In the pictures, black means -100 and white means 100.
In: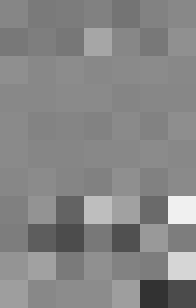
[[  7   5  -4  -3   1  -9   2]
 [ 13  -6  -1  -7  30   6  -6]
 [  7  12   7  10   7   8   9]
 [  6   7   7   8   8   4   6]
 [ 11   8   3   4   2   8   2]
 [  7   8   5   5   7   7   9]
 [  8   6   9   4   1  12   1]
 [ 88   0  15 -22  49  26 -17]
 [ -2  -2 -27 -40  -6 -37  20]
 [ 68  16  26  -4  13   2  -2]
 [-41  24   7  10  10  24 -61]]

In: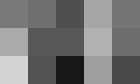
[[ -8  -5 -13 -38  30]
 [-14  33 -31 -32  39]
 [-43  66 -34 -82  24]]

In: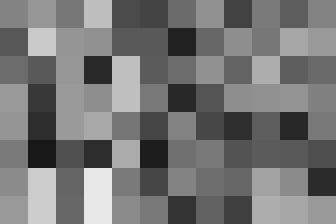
[[  3   3  18  -7  49 -41 -47 -16  14 -48  -4 -27]
 [ 20 -32  58  17  13 -30 -30 -74 -19  11  -7  31]
 [-17 -15 -30  18 -68  50 -29 -15  14 -22  36 -26]
 [  0  20 -56  21  11  50  -6 -69 -34  11  13  15]
 [ -6  17 -65  21  32  -8 -46   3 -44 -63 -26 -69]
 [-39  -4 -81 -37 -65  34 -77 -12  -5 -35 -29 -30]
 [-66   9  60 -21  81  -4 -45   3 -14 -19  27   9]
 [ 20  20  60 -19  81   8  -6 -60 -23 -50  36  31]]

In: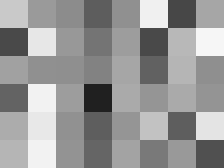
[[ 30  58  21  10 -27  13  88 -44]
 [ 93 -43  81  19  -9  23 -43  44]
 [ 12  26  13  12   2  30 -24  42]
 [ 16 -22  90  23 -75  33  17  33]
 [ 79  35  82  14 -26  17  52 -26]
 [-37  42  90  15 -21  28  -5  20]]

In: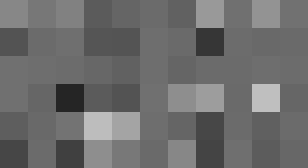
[[-11   6  -7   1 -29 -21 -16 -24  20 -12  15]
 [-17 -35 -16 -13 -33 -34 -14 -17 -58 -15 -18]
 [-15 -12 -14 -15 -19 -24 -14 -21 -16 -16 -14]
 [-20 -12 -20 -71 -29 -35 -12  11  23 -17  50]
 [-16 -26 -18 -10  48  29 -14 -21 -44 -16 -25]
 [-19 -45 -16 -50  11  -6 -17   6 -47 -13 -28]]

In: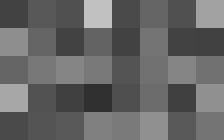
[[ 27 -48 -31 -37  51 -42 -21 -37]
 [-49  11 -21 -48 -22 -48  -9 -48]
 [-11 -21  -6   4  -5 -34 -11   4]
 [ 13  31 -36 -50 -62 -38 -15 -50]
 [ -9 -42 -34 -30   0  -4  13 -30]]

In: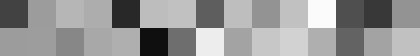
[[ 15 -48  22  43  36 -69  48  51 -26  49  15  51  97 -38 -56]
 [ 51  22  23   6  32  37 -88 -14  86  28  56  65  37 -22  28]]
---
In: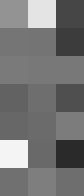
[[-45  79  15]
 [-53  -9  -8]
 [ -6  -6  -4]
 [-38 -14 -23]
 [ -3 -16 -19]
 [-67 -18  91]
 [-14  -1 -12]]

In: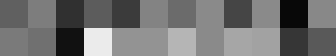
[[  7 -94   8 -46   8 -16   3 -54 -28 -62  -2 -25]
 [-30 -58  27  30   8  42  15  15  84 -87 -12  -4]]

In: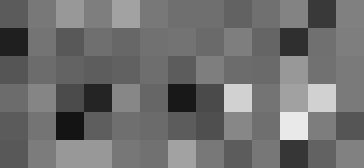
[[  0 -55   3 -12 -23 -13 -13  -6  27  -1  19  -6 -29]
 [ -1 -12 -63 -21  -1 -17 -10 -11 -19 -13 -31  -9 -76]
 [ -4 -11  19 -17 -15  -1 -28 -14 -24 -27 -22 -15 -33]
 [ -4  64  26  -9  64 -42 -81 -20   6 -72 -41   4 -15]
 [-33  -2  83 -13   6 -38 -28 -16 -13 -26 -84  -9 -29]
 [  1 -23 -58  -7 -28  -6  27 -11  -7  19  19  -3 -31]]

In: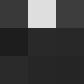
[[-52  74 -55]
 [-69 -68 -77]
 [-71 -70 -67]]

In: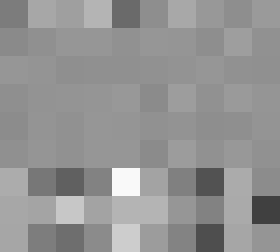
[[ 21  11  19  32  11 -17  41  25  31  -3]
 [ 14  24  11  17  18  14  18  18  13   8]
 [ 13  14  18  15  14  13  13  12  16  18]
 [ 17  21  14  23   9  19  17  16  15  12]
 [ 16  12  11  15  14  17  18  14  16  10]
 [ 14  19  14  22   9  18  18  14  17  13]
 [ 10  34 -36   0  28  95   2 -25  -7  35]
 [-50  33   2  18  41  41  28  56  29  31]
 [ 17  30 -39   3  22  61   9 -14  -2  30]]

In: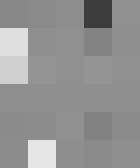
[[ 13 -53  11   8   6]
 [ 12   3  13  12  75]
 [ 13  16  13  16  62]
 [ 12  12  12  12  12]
 [  9   1  13  10   9]
 [ 12   8  11  80  10]]

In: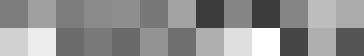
[[ 34  49   4 -53   5 -53  28  -6  11   8  -3  25  -2]
 [-33  37 -46 100  75  37 -13  15 -17  -5 -16  85  64]]
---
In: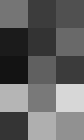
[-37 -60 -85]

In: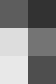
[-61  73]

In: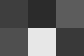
[-28  81]

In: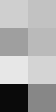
[52 25]

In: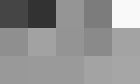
[95  8 21]

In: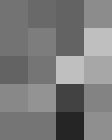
[ 10 -22  -8   7]

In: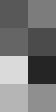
[ -3 -21]

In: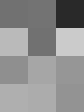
[-68 -11  12]

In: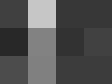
[-57 -61   0]
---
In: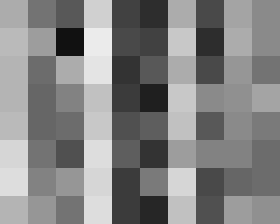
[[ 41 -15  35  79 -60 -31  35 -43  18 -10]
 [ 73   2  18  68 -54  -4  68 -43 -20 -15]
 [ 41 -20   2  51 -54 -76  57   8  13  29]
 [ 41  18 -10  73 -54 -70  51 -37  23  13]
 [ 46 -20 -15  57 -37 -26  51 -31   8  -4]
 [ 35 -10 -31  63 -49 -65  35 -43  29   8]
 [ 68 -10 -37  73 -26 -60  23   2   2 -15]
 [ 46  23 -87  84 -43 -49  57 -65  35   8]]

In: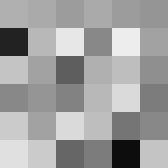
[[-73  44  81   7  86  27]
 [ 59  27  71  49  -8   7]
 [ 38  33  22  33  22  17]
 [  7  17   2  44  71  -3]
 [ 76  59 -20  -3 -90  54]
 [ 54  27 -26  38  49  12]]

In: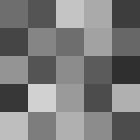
[[-14 -34  54  33 -52]
 [ 49  -2  38  10 -40]
 [-57  64  21 -40  38]
 [ 16 -34  10 -29 -63]
 [-46   4 -14  27 -19]]

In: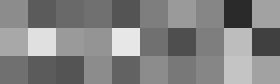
[[ 32  76  21  16  81 -12 -39  -1  48 -50]
 [ 10 -29 -18 -12 -34  -1  21   5 -67  27]
 [-12 -29 -34  10 -23  10  -6   5  54  27]]

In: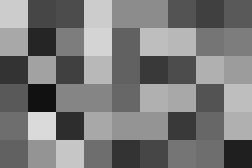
[[-24  16  55 -14 -60 -45  -8 -14 -76]
 [-30 -87   4   4 -19  38  32 -35  49]
 [ 32 -71  -2  66 -24  49  44  -8  -2]
 [ 60 -45 -40  60  10  10 -35 -50 -30]
 [-60  27 -50  44 -24 -55 -40  38  22]
 [-14  71 -65  32  16  16 -55 -19  38]]

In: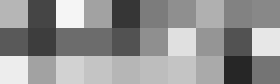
[[ 43 -46  92  27 -58  -3  12  38   2   7]
 [ 86  27  65  54  43  48  54  33 -70  -9]
 [-30 -52 -15 -15 -36  12  76  17 -36  81]]
